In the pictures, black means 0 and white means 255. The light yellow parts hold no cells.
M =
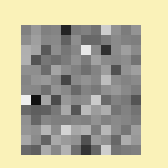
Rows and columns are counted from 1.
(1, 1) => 128
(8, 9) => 105
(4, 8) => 161
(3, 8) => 139
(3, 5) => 118
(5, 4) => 165
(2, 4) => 137
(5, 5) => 141
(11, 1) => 149
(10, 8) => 146
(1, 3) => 128
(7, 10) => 152
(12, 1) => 167
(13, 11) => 123
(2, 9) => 123
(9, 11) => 130
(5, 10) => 81
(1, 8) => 114
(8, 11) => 121
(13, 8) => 102
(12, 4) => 169
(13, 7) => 51
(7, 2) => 135
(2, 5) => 98
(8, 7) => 141
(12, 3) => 98
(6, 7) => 147
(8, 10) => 130
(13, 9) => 205
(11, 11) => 117
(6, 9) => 190
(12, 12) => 152
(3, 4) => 142
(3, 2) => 164

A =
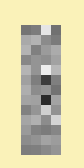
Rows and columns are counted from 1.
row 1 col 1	116
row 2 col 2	179
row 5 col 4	184
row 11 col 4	134
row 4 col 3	142
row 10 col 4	212
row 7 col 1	174
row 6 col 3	60
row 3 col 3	155
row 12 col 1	140
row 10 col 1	165
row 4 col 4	162
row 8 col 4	163
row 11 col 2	130
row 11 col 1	154

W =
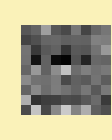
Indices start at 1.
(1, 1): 87
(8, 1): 174
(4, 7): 36
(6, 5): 74
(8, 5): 76
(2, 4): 104
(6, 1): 138
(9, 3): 72
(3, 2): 57
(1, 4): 87
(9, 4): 136
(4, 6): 83
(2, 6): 99
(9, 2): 195
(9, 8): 95
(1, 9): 118
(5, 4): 141
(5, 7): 127
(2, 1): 68
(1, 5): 73
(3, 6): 89
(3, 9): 153
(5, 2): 153
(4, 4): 11

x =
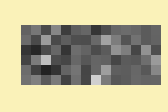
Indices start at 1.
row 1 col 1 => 98
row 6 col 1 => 113
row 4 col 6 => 103
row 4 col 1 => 67
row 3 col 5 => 53
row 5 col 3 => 34
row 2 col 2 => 74
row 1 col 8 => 53
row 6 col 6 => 111
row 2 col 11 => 84
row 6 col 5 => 66
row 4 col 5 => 70
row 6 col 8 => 207
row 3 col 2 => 39
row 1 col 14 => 100
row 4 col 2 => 124
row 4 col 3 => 190
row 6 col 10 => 87
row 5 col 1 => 108
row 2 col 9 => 162
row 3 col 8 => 76
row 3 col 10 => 146
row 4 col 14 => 154
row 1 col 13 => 91
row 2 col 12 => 114

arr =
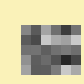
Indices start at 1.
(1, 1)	133
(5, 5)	200
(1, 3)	164
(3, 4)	113
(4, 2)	94
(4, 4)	83
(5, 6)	168
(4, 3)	107
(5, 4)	124

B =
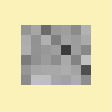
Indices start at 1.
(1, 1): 148
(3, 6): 158
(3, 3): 152
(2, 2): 146
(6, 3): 189
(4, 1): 123
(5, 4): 168
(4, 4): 141
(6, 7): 142
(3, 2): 147
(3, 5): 59

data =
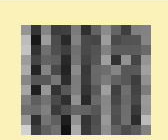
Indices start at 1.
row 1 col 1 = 148
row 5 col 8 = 105
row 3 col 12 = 92
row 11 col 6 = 170
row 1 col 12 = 126
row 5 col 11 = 87
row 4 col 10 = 49
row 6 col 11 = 87
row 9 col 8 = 86
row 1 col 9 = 139
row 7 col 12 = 67
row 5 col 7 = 56
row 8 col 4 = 74
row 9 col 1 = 111
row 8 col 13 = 153
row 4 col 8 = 86
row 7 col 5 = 88
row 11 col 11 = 76
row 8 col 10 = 71
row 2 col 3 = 157
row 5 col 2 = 35
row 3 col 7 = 74
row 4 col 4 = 94
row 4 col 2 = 69
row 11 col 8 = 83
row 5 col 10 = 133
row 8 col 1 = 125
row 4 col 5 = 41
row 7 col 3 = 151
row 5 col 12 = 89
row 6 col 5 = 45

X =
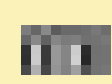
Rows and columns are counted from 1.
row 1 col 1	124
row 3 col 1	50
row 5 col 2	176
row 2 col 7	112
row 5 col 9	119
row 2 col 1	103
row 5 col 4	149
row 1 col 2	102
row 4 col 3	57
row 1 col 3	137
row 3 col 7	43
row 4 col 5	133
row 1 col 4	92
